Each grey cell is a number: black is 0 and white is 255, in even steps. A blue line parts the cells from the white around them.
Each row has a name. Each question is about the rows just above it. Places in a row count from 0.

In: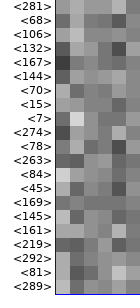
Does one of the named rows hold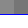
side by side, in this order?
yes
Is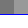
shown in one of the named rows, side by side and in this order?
yes
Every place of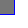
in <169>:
0 2 3 4
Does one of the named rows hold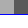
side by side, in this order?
yes
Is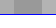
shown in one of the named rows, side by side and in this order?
yes

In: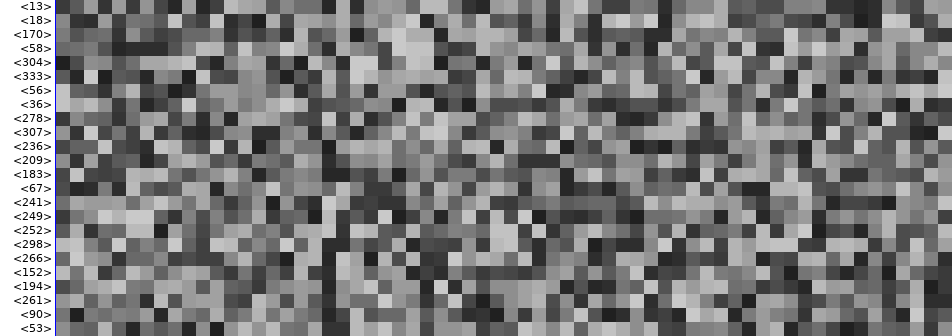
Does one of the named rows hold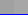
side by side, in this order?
yes
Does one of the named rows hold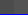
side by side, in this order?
yes

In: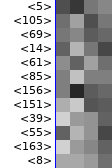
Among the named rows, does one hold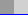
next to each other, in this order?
no
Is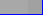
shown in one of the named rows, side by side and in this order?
no
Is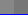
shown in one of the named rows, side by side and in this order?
no
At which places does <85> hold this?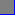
0 2 3

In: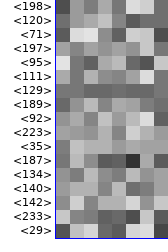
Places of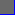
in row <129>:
2 3 5 6
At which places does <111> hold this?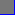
1 7
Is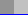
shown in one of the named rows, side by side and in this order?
no
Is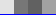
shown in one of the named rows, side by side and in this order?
no

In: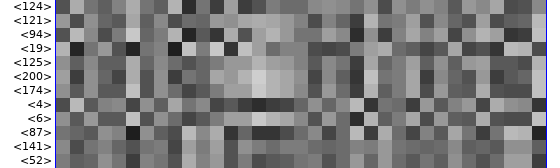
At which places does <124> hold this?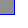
19 22 24 26
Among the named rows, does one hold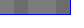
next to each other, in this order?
yes
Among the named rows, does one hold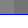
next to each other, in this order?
yes
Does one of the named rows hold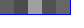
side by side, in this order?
no
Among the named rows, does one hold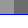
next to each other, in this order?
yes
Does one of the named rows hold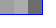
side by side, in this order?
yes
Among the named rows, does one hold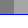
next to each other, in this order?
yes

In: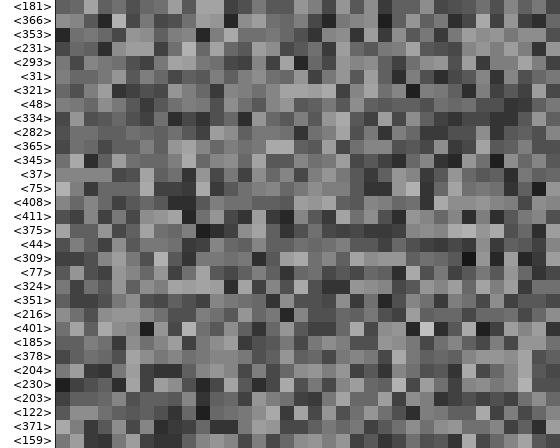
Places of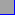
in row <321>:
16 17 22
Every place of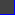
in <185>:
9
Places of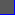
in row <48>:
5 7 14 17 20 23
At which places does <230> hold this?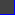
1 6 28

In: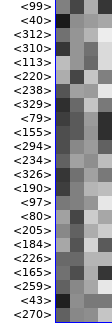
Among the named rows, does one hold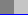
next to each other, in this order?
no
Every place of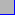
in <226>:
2 3

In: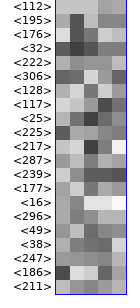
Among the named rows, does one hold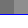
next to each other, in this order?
no
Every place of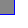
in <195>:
3 4
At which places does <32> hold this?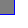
3 4
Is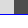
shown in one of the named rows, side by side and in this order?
no
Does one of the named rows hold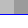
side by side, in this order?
no
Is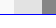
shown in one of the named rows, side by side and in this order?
no

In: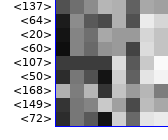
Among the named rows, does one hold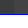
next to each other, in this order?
no
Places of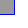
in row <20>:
4 5
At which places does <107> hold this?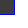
0 1 2 3

